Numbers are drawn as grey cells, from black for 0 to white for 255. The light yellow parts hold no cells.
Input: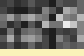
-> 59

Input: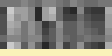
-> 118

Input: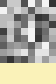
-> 95

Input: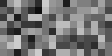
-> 44

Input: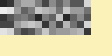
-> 40
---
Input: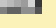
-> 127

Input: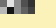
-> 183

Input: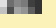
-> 193

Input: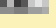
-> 141

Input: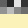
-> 146

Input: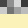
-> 203
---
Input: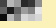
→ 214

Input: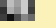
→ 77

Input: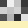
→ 179

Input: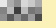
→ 106

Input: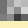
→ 141

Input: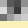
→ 158

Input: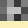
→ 164
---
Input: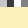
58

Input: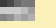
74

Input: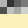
51

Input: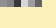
131

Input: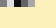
224

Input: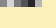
212

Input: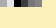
229
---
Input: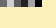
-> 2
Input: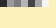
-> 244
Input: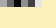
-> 229
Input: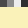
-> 47
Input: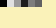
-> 97
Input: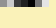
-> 228
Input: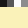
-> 141
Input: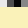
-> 135
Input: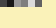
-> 98
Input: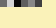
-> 64
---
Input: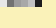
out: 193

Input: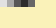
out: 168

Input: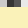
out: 202

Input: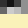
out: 187

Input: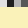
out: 181

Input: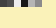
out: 181

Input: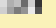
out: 219
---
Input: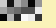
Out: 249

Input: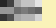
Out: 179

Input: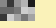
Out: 163

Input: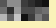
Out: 61

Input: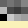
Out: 200

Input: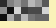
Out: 117

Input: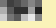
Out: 191

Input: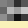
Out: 102
